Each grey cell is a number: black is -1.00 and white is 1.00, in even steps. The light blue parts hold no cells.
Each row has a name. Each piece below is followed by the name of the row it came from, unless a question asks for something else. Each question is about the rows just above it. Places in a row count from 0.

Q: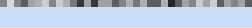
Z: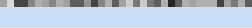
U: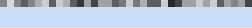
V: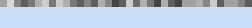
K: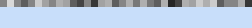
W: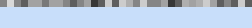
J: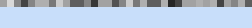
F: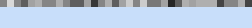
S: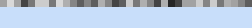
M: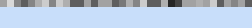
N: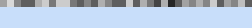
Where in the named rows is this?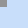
Z, 12
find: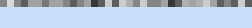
W
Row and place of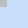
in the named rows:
N, 34
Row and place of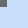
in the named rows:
V, 19
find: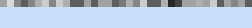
M
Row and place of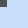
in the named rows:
J, 16

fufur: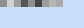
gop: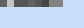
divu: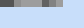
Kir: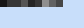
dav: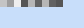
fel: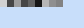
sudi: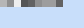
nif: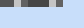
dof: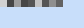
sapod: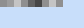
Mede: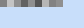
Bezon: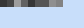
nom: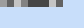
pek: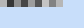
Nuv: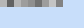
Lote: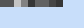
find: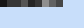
Kir
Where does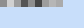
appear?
fufur
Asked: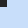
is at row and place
Kir, 4
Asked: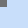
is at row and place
Nuv, 5
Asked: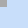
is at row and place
fufur, 8

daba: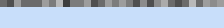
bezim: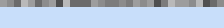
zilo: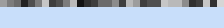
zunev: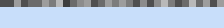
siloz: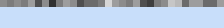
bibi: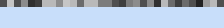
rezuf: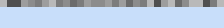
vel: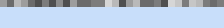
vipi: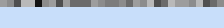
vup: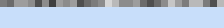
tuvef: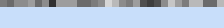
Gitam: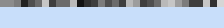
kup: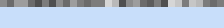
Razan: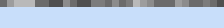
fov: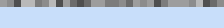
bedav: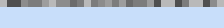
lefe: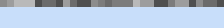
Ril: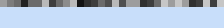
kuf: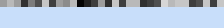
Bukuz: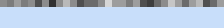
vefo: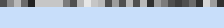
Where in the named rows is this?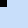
kuf, 11
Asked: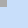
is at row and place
daba, 23
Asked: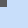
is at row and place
kup, 21

